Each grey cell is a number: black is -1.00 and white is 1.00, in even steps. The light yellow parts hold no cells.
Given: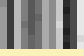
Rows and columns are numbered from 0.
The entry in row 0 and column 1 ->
-0.53
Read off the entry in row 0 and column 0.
0.10
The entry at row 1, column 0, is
0.21
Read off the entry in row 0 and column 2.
0.46
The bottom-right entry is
0.81
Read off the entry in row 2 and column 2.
0.46
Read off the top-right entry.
0.81
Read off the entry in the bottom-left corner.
0.21
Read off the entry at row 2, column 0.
0.21
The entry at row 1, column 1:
-0.53

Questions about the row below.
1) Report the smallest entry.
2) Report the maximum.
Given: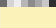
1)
-0.63
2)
0.87

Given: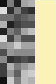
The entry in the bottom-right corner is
0.39
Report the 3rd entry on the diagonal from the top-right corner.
-0.37
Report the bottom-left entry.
-0.87
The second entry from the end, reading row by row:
0.50
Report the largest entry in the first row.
0.39
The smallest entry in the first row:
-0.87
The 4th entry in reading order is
0.29
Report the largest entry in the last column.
0.60
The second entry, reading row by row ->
-0.02

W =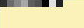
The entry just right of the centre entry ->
-0.38
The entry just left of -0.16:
-0.62
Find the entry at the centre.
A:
-0.27

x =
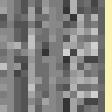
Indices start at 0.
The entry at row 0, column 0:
0.17
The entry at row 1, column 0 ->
0.28
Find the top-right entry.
-0.13
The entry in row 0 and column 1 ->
0.07
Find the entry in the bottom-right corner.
-0.23
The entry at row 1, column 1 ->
0.07
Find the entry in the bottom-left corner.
0.28
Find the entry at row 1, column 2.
-0.13
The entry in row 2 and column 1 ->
0.07
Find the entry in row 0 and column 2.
-0.13
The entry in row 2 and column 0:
-0.35

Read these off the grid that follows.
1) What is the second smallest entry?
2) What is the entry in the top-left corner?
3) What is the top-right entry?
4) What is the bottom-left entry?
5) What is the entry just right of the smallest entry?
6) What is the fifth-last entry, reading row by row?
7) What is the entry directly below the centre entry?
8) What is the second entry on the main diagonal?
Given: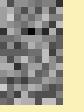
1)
-0.71
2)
0.38
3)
-0.61
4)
-0.12
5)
-0.12
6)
0.38
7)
0.00
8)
0.38
